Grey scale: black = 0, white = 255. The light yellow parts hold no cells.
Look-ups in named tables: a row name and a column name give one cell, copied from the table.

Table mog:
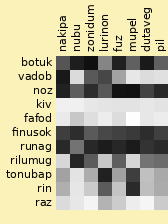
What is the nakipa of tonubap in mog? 162
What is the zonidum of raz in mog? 244
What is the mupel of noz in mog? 18
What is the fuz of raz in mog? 204
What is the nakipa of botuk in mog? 85
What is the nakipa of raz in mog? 219
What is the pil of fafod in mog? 236
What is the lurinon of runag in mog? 28
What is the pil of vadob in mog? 224
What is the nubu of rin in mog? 230
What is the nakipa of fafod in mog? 234
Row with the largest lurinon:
fafod

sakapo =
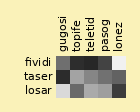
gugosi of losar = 217
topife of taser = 163
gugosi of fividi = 111
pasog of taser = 113
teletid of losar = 170
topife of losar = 105

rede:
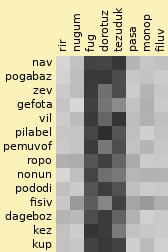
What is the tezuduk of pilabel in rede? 85
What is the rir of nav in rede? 213
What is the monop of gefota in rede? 176
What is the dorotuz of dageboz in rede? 60
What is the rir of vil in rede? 203
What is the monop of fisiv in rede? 154
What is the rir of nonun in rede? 214
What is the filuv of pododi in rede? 201
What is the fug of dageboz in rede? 78
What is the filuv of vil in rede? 191
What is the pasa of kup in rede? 207
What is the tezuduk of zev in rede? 76
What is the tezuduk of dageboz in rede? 99
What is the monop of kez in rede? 199

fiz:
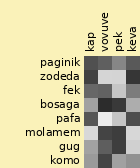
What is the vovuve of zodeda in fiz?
213
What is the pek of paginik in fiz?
134
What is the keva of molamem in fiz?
215
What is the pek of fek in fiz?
198
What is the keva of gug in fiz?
208
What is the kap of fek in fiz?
103
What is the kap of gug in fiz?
162
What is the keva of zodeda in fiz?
54
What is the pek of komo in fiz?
161
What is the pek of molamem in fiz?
61
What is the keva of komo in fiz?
145
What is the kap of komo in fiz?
154
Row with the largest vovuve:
pafa

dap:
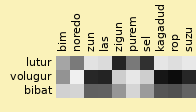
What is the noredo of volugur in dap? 240
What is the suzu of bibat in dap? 99
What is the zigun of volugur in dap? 205
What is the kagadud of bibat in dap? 85
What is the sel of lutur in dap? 48
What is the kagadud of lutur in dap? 230
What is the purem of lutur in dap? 121
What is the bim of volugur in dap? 147
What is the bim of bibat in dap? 209
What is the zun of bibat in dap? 96
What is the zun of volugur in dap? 39
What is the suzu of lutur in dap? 232
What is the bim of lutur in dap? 165
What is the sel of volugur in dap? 206
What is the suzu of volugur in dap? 38
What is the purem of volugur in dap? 231
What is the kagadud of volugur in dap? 22

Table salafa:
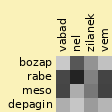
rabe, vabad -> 71
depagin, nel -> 198
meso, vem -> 66
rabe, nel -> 35
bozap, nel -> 87
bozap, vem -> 193
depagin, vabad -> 174
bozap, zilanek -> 147
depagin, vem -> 181
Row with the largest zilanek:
depagin

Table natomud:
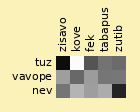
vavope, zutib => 119
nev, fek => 158
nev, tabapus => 172
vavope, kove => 104
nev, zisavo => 117
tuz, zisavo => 13
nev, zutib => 35

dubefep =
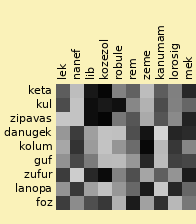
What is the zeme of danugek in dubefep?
20
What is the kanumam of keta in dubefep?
93
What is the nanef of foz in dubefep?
140
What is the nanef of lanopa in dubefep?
57
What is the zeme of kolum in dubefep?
8
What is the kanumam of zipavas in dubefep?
85
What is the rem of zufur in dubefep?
79
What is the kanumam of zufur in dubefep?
95
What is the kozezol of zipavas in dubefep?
5
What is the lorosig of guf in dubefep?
65
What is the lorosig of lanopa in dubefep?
38
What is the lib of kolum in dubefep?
155
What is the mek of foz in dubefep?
120
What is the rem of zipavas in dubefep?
86
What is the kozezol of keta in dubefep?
6
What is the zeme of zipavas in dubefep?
170
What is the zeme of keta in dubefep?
189
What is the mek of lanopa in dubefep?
103
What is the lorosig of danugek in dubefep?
37
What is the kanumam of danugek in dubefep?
212
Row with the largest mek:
kolum

